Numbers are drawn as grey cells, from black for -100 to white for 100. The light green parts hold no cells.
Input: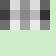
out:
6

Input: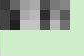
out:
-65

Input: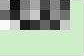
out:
-71

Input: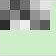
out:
-49

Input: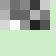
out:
-20

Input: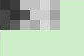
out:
60

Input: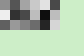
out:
48
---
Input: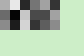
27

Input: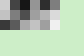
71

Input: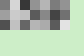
-11

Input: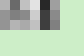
8

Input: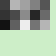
-17

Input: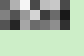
-81
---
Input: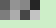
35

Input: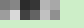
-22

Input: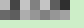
1

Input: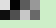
-38

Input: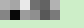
12

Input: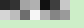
39
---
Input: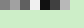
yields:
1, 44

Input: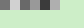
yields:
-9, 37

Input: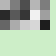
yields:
43, -77

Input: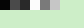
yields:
-96, 55

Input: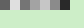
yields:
-24, -68

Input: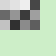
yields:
69, -26

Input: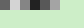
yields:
-22, 29

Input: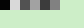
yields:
-97, 1

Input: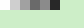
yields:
99, -69
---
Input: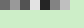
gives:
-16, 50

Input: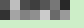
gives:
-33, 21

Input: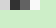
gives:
67, 95

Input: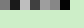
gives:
-4, -98

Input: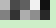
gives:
45, -69

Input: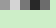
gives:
21, -15

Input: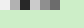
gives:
88, -15

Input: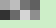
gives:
29, 11

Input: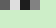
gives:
-26, 2
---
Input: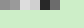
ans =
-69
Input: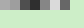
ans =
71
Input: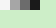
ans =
-15
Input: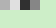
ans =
-62
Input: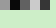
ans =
59
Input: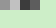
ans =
-53
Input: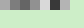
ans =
-55
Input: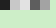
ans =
-26
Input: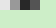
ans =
-69
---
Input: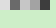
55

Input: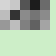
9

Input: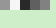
-68

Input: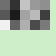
28

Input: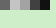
28

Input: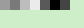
84

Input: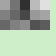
-44
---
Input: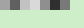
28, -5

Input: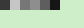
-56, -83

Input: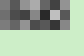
-3, 6

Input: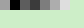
26, 74

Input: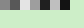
6, -85

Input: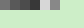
-10, 7

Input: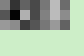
1, -23

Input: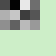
-42, 20
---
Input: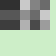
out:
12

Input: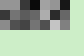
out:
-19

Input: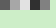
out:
77

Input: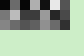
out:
-53

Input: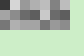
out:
-26

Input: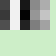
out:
-98
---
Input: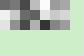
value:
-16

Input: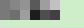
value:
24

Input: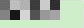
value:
67

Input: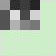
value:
-44

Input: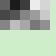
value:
4

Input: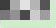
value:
-43

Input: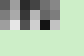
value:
-57

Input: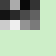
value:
-42
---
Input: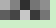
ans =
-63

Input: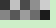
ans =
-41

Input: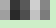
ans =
-30

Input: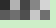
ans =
-46

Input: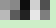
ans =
-90

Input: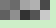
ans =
29
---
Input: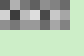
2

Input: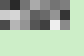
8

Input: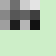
-87

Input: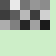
-80

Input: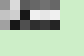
-72

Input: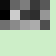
-39

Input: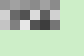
-8

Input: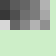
13

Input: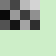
-64
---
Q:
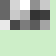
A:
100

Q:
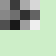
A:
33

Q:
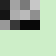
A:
-4

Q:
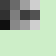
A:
25

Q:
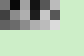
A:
27

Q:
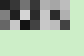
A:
-10

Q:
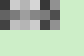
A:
42

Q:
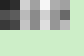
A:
64

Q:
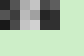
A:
36
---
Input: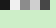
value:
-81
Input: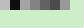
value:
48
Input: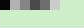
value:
-95
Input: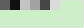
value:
-27
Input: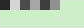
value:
-69
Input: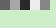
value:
-23
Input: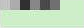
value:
53
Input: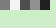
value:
-3
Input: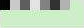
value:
-96
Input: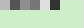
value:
46
